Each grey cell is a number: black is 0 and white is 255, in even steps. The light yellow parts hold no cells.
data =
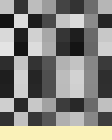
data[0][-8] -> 195
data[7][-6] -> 200
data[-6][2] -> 220
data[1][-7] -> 220
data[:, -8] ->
[195, 19, 217, 228, 45, 30, 32, 207, 48]
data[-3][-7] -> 208
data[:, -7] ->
[51, 220, 30, 20, 196, 210, 208, 40, 192]
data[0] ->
[195, 51, 189, 156, 68, 51, 109, 182]
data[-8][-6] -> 28
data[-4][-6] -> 37
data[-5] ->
[45, 196, 51, 85, 178, 195, 135, 58]
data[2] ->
[217, 30, 209, 167, 53, 30, 106, 200]
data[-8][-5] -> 73
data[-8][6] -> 139
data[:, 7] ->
[182, 37, 200, 209, 58, 46, 47, 192, 61]

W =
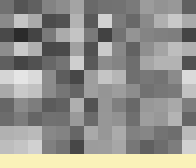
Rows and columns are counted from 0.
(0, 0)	113
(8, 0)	108
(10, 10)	96
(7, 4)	97
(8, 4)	112
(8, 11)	152
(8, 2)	101
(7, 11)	156
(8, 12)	180
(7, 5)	175
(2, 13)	68
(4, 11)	179
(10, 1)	196
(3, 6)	81
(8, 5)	154
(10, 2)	209
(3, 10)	143
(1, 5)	179
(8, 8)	146
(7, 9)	104
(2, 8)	114
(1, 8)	123
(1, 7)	210
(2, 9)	148
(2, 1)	43
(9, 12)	110
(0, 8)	114
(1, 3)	76
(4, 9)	110
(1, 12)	201
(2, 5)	196
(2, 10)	132
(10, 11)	109
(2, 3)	122
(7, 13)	125

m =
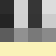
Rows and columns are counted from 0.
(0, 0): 44
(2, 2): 121
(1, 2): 52

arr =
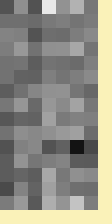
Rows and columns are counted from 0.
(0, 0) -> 83
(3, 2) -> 114
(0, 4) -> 146
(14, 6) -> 125
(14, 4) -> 148
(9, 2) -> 136
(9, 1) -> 142
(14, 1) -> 153
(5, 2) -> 97
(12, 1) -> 101
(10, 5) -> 19
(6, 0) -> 93
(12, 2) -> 93
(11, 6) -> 90
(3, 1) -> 152
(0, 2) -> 82
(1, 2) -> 107
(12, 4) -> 120
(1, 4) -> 126
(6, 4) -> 146
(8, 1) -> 101
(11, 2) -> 118
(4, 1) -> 116
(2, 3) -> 110
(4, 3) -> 115
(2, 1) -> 128
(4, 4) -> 112
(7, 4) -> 138
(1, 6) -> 123
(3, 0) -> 125
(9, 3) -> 144

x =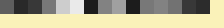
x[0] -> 94
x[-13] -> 56
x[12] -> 114
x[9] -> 28

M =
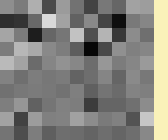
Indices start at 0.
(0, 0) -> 142
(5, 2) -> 125
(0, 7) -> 120
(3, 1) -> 183
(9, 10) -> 136
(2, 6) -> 79
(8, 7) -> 122
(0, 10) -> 157
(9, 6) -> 100
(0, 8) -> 102
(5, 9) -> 138
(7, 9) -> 112
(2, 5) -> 194
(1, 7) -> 68
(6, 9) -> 131
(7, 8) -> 101
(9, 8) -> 101
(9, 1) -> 78
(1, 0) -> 46
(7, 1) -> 150
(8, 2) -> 156
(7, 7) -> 101
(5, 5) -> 99
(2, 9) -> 140
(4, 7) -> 151
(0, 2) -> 175
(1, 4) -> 162
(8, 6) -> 140
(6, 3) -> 120
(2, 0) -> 165
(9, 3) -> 95

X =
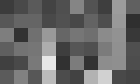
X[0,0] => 60
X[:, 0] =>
[60, 87, 126, 95, 64, 91]
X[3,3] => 173
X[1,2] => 101
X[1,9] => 47
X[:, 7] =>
[62, 78, 139, 123, 141, 209]
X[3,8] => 144
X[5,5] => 66
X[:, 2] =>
[90, 101, 112, 118, 121, 87]
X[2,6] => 111
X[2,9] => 56
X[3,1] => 115
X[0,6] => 83
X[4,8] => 143
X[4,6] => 50
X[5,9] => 68

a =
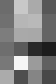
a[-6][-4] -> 108
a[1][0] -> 112
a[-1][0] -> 171
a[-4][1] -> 169
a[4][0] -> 120
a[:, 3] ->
[87, 100, 100, 28, 96, 72]

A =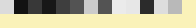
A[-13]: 219
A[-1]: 185
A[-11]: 56
